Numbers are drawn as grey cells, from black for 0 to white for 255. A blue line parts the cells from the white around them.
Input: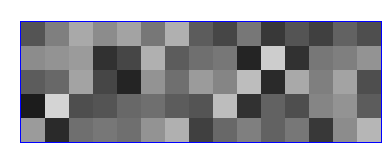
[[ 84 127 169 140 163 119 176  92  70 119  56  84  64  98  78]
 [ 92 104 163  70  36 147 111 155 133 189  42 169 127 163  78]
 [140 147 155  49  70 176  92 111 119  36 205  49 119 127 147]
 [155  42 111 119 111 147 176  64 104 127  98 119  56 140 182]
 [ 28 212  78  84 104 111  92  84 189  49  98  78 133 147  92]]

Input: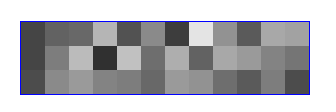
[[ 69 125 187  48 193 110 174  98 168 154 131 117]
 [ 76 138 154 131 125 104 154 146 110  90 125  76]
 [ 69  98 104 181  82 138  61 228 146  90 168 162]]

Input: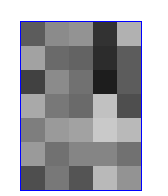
[[126 154 162 201 185]
 [ 92 139 147  50 177]
 [154 113 133 133 113]
 [ 65 139 113  29  92]
 [169 120 106 193  78]
 [162 106  99  44  92]
 [ 78 120  84 185 147]]

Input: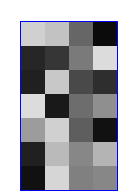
[[ 32 186 135 180]
 [ 17 214 128 135]
 [ 38  54 122 220]
 [220  25 109 143]
 [208 194 102  11]
 [156 208  94  17]
 [ 32 200  73  46]]

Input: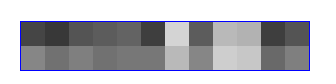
[[134 113 127 113 119 119 185 134 206 199 105 127]
 [ 69  56  84  92  99  62 212  92 185 178  62  84]]

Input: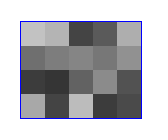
[[168  68 188  60  74]
 [111 125 133 119 145]
 [ 60  53  98 139  82]
 [194 180  68  90 174]]

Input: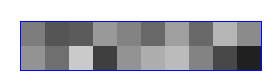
[[147 111 202  63 147 174 187 131  71  32]
 [125  85  91 153 131 104 159 104 181 139]]
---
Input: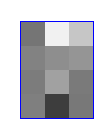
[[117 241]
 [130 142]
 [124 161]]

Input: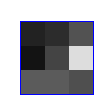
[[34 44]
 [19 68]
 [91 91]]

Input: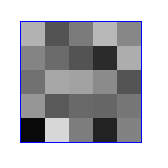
[[178  83]
 [132 107]
 [113 167]]

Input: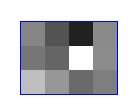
[[133  83]
 [118 101]
 [191 151]]

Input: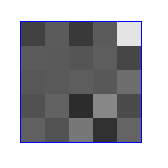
[[65 91]
 [91 90]
 [87 89]]

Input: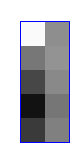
[[250 142]
 [119 147]
 [ 71 137]]

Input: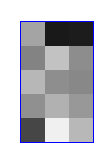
[[164  25]
 [131 194]
 [183 142]]

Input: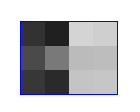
[[ 50  32]
 [ 74 121]
 [ 55  42]]

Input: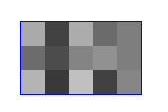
[[170  66]
 [108  76]
 [180  57]]
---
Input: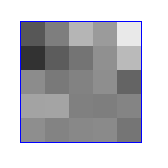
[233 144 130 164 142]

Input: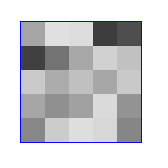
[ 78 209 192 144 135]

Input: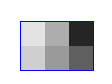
[ 37 154]

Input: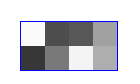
[161 244]

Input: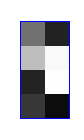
[ 34 190]

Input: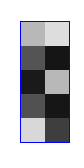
[221  84]

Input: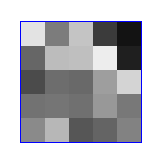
[ 19 237 105 117 138]
